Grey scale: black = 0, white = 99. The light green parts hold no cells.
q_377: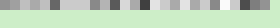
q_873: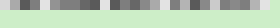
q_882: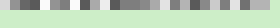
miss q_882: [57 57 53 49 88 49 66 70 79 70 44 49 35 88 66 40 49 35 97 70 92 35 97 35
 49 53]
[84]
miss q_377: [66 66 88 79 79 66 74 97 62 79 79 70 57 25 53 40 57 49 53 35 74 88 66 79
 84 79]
[30]
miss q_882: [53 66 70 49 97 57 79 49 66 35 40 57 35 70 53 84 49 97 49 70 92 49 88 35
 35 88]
[44]
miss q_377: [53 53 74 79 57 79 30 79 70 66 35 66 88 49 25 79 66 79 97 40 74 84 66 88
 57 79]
[62]
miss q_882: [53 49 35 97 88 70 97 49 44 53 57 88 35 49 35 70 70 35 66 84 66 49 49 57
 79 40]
[92]
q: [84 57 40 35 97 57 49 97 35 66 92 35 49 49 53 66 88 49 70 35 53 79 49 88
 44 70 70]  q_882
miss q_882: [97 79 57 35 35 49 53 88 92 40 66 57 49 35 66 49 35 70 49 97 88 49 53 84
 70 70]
[44]

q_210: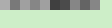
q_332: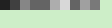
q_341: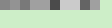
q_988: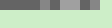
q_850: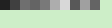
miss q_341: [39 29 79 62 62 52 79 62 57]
[47]
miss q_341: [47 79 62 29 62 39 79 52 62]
[57]
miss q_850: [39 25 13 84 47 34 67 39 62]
[43]
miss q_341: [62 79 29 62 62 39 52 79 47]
[57]
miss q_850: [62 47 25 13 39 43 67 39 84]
[34]

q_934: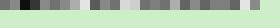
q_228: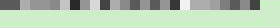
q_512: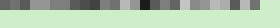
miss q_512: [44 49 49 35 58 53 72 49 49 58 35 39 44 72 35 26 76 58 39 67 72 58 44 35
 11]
[30]
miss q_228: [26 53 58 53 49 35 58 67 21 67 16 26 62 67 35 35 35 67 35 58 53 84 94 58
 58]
[76]
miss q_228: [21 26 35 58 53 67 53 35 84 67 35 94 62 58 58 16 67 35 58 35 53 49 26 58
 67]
[76]
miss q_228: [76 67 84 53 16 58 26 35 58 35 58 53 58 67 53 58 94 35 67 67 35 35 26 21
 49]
[62]
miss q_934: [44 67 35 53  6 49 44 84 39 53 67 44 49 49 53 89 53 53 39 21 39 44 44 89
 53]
[80]

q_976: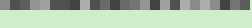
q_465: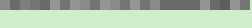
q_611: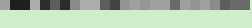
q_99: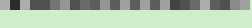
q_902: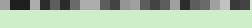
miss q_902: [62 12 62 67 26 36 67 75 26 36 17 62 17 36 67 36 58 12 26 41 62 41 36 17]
[22]
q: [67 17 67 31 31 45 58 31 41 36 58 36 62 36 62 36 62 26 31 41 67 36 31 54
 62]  q_99
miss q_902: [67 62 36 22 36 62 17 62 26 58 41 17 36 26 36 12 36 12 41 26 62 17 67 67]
[75]
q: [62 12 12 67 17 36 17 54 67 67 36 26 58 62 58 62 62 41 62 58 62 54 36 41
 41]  q_611
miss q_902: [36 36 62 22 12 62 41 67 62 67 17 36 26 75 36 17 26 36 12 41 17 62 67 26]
[58]
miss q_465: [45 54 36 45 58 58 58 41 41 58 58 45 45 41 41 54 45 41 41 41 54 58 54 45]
[49]

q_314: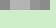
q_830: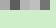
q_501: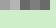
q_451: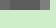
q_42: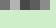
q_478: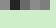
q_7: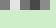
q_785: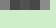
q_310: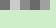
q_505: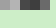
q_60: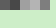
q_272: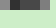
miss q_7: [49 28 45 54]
[88]
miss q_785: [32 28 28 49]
[54]
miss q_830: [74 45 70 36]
[66]
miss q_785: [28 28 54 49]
[32]
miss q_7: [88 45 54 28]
[49]
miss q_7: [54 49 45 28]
[88]
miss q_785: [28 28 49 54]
[32]

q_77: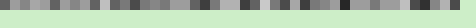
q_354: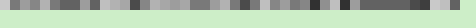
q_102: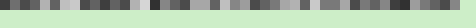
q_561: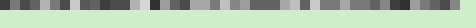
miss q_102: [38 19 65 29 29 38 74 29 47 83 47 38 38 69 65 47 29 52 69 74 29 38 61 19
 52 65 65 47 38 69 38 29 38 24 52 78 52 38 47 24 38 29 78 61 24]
[43]
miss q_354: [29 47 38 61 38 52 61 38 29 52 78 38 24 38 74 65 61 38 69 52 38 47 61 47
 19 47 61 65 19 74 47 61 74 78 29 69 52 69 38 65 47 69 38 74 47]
[56]
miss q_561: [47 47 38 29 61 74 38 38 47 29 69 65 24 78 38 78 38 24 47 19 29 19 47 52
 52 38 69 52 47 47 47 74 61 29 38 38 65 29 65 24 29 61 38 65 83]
[34]

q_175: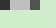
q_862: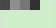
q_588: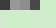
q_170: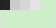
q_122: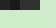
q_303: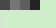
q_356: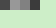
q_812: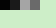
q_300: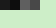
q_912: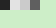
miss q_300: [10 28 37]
[5]
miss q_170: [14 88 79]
[83]

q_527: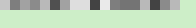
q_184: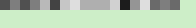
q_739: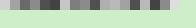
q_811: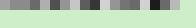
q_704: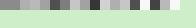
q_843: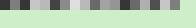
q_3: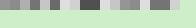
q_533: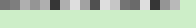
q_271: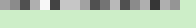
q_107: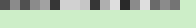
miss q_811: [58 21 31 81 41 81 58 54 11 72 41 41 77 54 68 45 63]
[36]
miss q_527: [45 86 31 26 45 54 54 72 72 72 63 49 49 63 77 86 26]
[91]

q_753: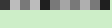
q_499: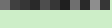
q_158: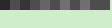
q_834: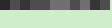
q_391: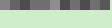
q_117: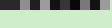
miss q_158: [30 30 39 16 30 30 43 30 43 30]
[21]
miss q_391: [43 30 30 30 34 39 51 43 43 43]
[55]
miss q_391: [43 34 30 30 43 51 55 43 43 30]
[39]
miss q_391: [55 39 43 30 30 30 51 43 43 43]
[34]
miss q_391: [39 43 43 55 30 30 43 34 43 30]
[51]
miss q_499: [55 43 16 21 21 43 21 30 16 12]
[25]

